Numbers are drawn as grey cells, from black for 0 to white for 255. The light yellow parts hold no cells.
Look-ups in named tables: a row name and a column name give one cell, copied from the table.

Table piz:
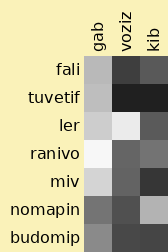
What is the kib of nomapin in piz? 179
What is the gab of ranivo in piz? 247
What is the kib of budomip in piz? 69
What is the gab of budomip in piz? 138
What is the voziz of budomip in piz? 72
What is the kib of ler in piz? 90
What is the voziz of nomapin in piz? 80
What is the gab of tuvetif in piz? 190
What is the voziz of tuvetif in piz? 32
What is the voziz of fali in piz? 62
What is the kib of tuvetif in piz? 32
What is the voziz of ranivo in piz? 101
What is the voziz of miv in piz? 99
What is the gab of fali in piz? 185
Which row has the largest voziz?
ler

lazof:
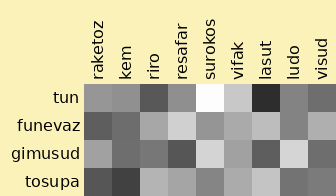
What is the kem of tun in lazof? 144
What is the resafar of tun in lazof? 143
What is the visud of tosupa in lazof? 123
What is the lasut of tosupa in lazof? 196
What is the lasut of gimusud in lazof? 94
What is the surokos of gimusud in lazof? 212

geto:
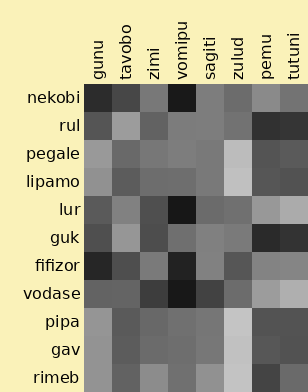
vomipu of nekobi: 25
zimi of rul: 98
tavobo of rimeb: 98
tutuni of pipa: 83
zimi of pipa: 104
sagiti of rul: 125
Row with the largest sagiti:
rimeb

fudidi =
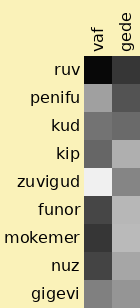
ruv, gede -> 54
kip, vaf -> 102
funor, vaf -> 70
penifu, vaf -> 160
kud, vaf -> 115
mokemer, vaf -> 54
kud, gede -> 106
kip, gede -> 175
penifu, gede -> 83
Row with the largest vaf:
zuvigud

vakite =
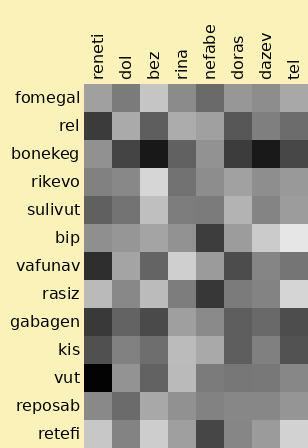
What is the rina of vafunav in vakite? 207
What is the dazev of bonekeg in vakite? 25
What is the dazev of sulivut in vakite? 132
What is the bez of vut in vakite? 98
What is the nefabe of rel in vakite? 160
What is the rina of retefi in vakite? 159
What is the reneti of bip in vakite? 143
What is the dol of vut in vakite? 147
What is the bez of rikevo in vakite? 214
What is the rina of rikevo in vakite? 114
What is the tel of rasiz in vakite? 213
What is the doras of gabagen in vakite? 94
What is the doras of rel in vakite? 87
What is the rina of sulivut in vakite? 125
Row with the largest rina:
vafunav

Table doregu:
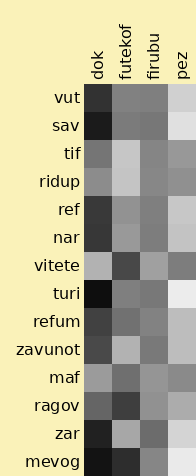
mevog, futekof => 45
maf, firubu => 149
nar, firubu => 125
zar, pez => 212
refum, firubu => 130
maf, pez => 138
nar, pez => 195
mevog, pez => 234
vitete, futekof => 72
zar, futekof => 167
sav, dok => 27
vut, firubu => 127
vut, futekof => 129
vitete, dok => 178
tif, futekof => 198
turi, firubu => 120
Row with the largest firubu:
vitete

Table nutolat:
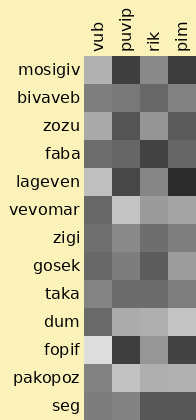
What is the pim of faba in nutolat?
102
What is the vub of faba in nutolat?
109
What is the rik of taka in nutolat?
108
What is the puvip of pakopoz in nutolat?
194
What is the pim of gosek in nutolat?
156
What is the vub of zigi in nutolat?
111
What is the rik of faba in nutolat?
66
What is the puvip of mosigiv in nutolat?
63
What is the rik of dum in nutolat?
175
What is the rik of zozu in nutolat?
149
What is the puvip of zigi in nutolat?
138
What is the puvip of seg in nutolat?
130

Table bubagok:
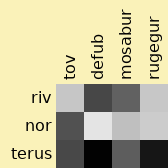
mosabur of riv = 97
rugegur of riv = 199
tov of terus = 72
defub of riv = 71
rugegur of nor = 204
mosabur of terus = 93
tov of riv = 198
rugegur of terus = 22
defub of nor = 228
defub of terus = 2
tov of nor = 81

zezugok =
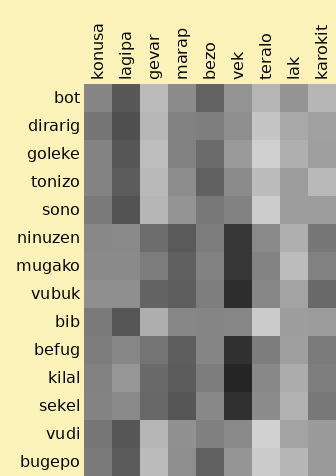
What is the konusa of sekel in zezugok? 132
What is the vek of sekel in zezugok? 48
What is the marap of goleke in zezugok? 129
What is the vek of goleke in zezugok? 154
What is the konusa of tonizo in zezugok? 132
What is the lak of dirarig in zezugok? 168
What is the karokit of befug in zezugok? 123

